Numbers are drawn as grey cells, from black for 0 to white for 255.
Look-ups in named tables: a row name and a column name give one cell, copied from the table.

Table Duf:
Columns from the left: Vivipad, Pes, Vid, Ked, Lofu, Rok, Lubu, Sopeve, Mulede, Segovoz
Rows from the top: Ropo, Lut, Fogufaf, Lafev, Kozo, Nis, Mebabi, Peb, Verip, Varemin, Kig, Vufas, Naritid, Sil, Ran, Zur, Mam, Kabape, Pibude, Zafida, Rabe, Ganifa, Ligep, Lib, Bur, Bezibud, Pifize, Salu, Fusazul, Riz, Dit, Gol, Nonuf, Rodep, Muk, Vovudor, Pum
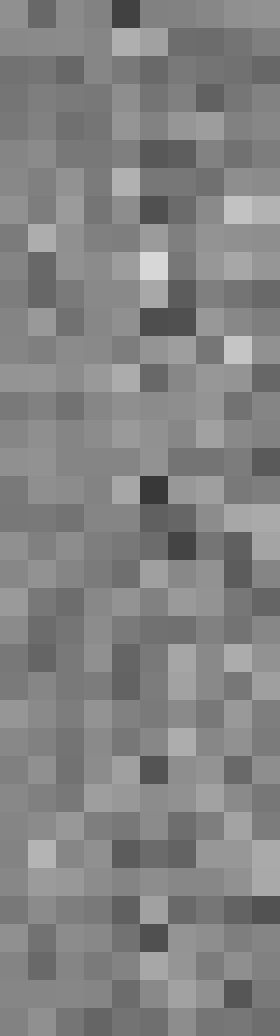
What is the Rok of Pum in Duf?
111
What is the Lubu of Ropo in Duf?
130
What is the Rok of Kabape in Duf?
56
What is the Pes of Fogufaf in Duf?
117
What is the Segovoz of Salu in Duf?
142
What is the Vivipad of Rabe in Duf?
135
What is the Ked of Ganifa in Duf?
136
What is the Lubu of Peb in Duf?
107
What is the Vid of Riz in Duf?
152
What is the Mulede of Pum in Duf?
119
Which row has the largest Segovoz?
Peb

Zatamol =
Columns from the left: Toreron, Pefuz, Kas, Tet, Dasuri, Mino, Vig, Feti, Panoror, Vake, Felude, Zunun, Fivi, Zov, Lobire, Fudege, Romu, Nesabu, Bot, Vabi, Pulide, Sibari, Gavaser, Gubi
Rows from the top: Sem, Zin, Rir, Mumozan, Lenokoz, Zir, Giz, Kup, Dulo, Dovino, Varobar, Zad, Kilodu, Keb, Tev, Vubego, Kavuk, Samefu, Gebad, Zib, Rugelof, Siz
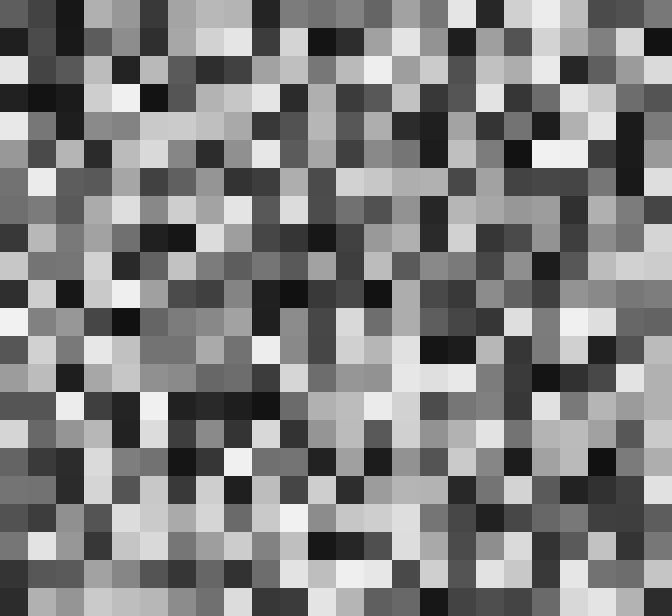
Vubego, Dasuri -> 34
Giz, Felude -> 174
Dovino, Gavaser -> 209
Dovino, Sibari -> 188
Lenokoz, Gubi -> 123
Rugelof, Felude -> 227
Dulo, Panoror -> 158
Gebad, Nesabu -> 33
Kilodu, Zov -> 182
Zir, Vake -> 231
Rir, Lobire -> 158
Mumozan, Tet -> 206
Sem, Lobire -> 162

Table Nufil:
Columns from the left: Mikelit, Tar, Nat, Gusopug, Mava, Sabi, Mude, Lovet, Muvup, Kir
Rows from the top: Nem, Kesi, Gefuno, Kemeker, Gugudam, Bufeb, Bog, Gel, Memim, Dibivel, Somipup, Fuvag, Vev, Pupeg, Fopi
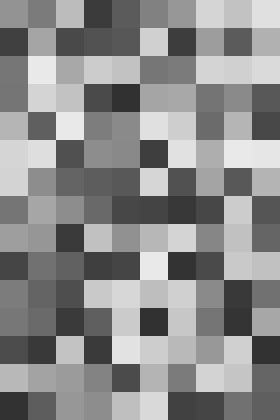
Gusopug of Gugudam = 125
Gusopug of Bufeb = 141
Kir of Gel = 85
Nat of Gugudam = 233
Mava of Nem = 91
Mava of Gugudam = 138
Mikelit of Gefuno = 118
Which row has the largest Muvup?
Bufeb

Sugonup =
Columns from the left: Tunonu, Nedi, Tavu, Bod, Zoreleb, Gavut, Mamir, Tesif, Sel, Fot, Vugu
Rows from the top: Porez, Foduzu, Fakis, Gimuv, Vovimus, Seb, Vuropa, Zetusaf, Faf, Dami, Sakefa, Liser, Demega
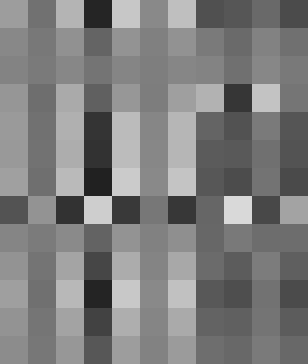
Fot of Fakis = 135
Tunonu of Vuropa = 160
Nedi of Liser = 117
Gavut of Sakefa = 137
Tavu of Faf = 138
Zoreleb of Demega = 157
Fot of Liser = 116
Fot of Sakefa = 114
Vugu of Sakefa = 75
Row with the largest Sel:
Zetusaf

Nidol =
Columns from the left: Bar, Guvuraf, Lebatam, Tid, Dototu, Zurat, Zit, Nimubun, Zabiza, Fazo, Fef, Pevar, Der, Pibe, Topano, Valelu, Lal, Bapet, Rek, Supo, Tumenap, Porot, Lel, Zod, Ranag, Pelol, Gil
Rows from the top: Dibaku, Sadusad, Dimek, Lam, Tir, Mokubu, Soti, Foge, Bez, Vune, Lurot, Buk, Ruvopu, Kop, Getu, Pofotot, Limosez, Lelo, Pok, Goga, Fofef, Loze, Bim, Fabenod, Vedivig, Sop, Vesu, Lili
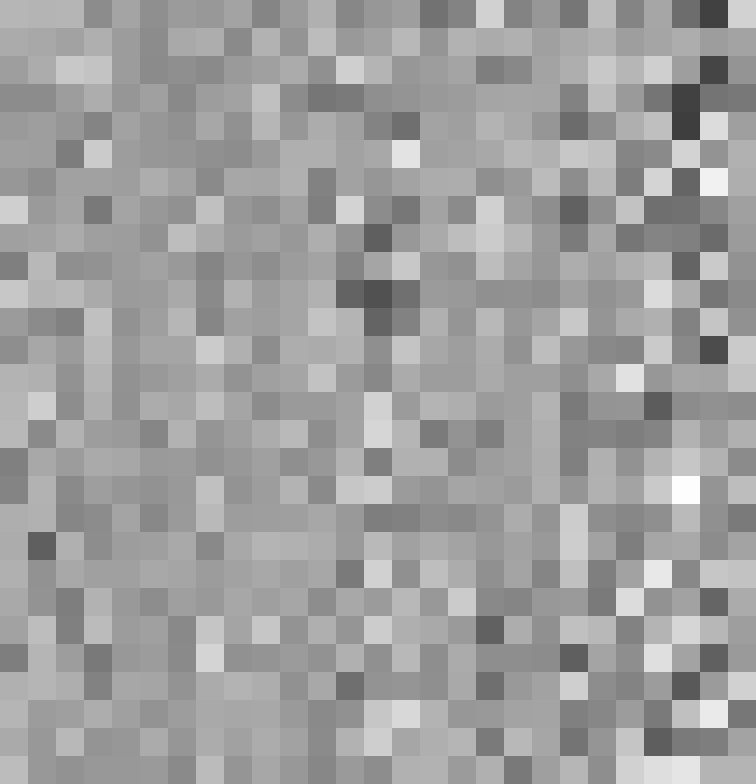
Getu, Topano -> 155
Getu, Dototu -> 145
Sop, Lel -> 156
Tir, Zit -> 145
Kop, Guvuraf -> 176
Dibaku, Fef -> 155
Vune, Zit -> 153
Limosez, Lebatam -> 156
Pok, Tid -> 140
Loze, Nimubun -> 153
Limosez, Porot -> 176
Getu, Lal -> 174
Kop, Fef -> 165
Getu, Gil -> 141

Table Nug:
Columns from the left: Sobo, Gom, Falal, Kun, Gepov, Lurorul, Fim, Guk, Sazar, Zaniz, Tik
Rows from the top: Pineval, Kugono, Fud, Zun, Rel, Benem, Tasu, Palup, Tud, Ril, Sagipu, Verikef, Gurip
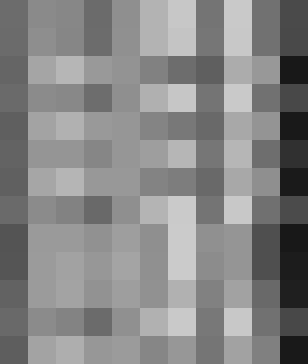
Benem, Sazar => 182
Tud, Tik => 24
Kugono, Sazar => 200
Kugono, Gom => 142
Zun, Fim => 198
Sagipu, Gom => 155
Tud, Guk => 144
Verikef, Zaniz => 113
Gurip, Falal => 174
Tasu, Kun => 152
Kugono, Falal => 134
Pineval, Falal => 135
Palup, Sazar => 200
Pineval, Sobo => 108
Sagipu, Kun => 146
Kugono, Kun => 108
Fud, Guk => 95
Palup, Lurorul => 180
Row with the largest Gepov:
Ril

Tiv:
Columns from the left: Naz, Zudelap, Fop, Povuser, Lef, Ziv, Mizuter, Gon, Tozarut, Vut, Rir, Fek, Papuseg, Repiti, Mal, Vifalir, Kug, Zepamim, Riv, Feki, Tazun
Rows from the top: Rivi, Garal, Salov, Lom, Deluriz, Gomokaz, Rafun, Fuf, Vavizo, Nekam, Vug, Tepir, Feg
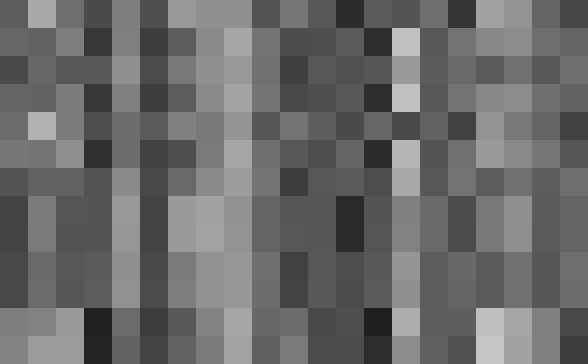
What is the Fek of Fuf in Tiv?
85
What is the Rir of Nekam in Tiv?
65
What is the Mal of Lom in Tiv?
192
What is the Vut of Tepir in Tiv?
104
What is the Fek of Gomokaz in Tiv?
77
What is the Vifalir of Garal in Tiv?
87
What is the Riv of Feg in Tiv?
161
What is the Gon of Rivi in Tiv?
144
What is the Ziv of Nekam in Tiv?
74
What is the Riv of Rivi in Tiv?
147
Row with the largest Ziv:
Deluriz

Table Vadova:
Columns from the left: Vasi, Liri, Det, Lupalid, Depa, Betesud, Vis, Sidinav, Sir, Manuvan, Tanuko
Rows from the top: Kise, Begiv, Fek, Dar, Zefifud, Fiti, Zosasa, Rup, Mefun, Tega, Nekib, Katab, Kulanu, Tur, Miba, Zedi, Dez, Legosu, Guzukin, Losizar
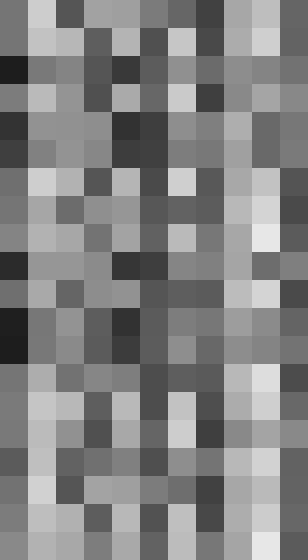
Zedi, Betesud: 101
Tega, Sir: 165
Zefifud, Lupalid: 142
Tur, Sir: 184
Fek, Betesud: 92
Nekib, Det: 101
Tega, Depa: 54
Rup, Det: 108
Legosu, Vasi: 114
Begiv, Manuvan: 207

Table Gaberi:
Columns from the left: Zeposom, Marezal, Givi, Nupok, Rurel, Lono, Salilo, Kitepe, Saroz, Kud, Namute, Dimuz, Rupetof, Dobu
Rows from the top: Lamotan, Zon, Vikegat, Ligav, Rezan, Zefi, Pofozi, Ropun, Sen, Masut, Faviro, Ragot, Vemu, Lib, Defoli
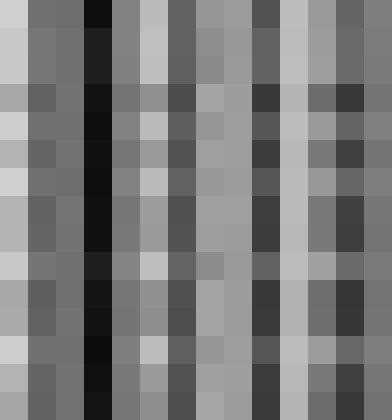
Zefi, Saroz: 157
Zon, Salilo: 98
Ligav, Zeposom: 167
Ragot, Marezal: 98
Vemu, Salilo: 96
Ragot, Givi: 115
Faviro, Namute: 178
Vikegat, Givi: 112
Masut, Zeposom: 200
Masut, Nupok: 31
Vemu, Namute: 188
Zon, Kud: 98
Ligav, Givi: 115
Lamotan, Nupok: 14
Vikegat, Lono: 190
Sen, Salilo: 83

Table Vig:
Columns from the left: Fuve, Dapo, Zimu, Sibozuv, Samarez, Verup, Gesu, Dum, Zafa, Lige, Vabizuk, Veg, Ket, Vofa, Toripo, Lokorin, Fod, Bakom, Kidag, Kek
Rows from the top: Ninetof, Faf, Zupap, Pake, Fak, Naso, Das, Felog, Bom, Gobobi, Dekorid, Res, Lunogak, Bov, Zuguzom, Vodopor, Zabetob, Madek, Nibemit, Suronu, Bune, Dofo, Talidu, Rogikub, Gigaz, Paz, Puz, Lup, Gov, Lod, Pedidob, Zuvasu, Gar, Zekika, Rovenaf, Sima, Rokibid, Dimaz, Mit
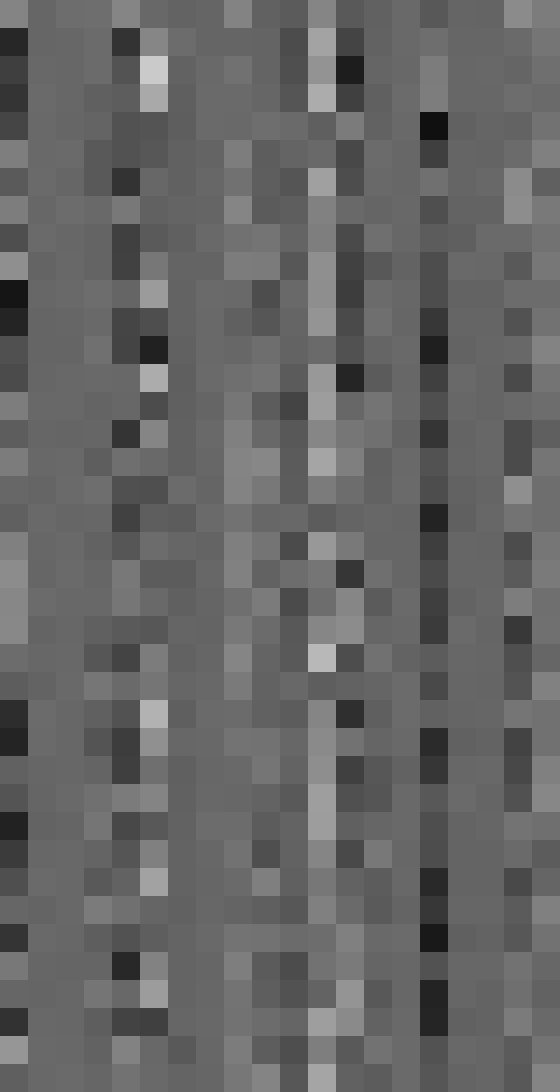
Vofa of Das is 105
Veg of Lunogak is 106
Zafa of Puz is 115
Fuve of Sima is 102
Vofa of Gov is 85
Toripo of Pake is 107
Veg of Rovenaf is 114
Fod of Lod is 100
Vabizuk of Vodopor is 88
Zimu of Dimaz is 104
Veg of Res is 148
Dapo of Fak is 105
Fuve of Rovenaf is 120
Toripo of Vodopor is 99
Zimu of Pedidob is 104
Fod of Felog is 99

